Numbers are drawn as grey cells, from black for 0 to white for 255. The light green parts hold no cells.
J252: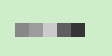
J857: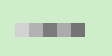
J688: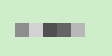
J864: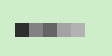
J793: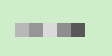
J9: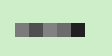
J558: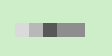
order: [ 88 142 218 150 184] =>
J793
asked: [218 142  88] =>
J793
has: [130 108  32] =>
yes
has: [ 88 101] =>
no
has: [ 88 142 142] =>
yes

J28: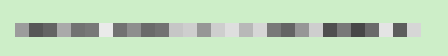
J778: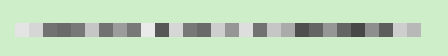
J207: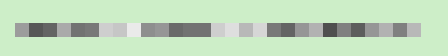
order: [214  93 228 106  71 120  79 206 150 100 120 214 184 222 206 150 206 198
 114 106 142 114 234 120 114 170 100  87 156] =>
J28
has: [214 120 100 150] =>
yes
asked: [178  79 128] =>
J207
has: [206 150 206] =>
yes
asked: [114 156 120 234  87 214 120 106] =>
J778
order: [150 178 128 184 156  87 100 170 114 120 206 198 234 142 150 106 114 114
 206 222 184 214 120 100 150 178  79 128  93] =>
J207
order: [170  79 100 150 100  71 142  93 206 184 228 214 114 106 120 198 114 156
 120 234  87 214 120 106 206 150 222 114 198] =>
J778

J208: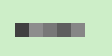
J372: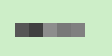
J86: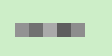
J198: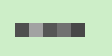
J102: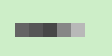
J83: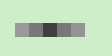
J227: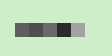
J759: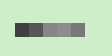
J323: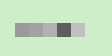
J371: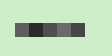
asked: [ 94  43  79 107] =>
J371
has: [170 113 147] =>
no
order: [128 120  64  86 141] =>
J372
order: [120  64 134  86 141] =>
J759

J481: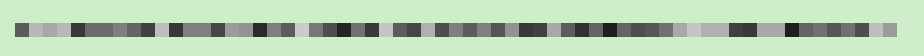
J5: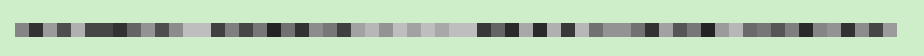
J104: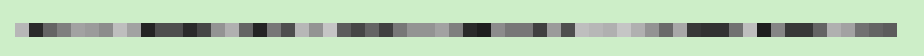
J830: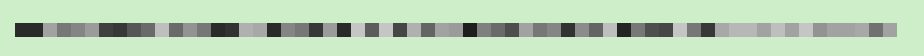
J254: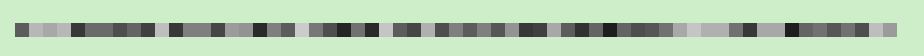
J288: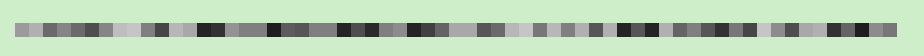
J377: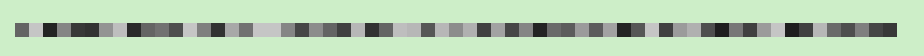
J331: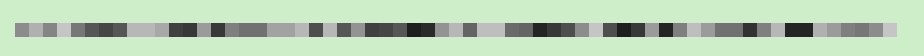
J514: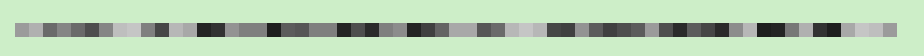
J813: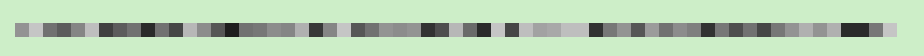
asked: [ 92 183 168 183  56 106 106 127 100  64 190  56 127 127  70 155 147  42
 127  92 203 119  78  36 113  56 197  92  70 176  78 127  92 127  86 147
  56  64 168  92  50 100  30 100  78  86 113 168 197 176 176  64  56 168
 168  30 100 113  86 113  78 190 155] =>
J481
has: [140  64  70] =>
no
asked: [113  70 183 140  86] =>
J813
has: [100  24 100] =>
no

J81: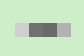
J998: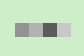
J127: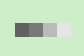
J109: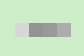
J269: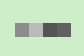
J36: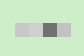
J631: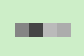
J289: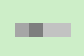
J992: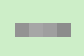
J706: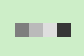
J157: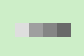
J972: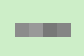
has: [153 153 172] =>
no
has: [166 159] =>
yes

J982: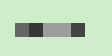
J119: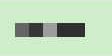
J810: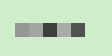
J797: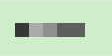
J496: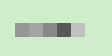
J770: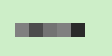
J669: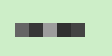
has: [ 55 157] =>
yes
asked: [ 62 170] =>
J810

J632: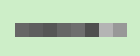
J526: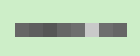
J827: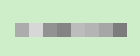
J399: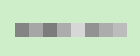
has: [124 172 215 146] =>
yes
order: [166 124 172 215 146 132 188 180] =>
J827
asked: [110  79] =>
J632
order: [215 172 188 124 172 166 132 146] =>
J399
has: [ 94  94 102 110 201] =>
no
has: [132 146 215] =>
no

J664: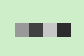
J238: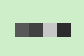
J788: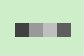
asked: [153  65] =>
J664
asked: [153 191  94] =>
J788
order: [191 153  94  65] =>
J788

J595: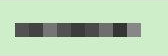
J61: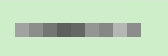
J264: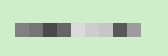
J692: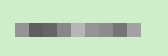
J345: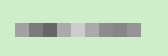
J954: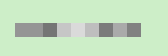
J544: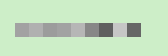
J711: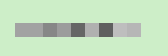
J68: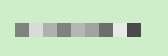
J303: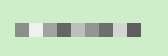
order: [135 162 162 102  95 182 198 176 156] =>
J544
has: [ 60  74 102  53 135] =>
no
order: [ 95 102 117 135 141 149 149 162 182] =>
J692
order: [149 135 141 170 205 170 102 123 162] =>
J345
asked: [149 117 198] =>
J954
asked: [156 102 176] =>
J711
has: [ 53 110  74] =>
no

